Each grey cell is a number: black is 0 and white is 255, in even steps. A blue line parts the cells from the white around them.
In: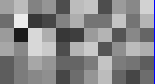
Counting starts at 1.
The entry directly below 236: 27
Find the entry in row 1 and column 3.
130
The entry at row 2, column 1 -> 109
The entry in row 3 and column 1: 155
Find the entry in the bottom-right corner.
109
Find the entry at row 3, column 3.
216
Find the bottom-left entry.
93
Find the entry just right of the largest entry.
55
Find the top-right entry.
210
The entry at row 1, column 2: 188
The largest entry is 236
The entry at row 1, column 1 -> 161
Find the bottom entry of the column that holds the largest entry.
124
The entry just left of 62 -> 55

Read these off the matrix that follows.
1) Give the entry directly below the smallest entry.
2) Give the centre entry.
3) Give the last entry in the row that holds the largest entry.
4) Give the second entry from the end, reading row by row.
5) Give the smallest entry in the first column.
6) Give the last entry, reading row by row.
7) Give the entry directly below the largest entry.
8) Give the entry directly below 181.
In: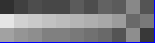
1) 229
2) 181
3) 121
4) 142
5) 48
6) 56
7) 162
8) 121

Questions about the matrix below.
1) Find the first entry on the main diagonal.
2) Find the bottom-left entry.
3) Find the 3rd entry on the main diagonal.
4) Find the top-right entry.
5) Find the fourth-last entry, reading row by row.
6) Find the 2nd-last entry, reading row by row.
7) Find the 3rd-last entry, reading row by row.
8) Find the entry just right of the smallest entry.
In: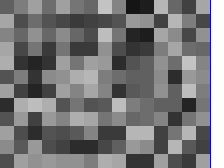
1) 96
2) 77
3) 145
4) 166
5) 160
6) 58
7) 77
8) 29

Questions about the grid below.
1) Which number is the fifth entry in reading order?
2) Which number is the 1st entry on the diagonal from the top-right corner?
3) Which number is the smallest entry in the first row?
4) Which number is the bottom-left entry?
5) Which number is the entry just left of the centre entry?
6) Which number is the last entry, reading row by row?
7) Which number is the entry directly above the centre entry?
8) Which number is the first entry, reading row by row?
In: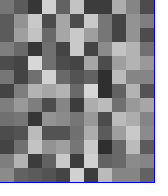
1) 98
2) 76
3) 54
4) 139
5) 179
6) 98
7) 83
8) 118

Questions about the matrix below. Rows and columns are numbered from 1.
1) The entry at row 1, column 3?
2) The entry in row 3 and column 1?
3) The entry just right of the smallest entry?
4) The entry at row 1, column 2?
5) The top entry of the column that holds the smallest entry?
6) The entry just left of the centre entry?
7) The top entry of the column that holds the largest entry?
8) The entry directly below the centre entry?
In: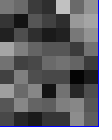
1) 59
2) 33
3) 26
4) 106
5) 106
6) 72
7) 193
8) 72
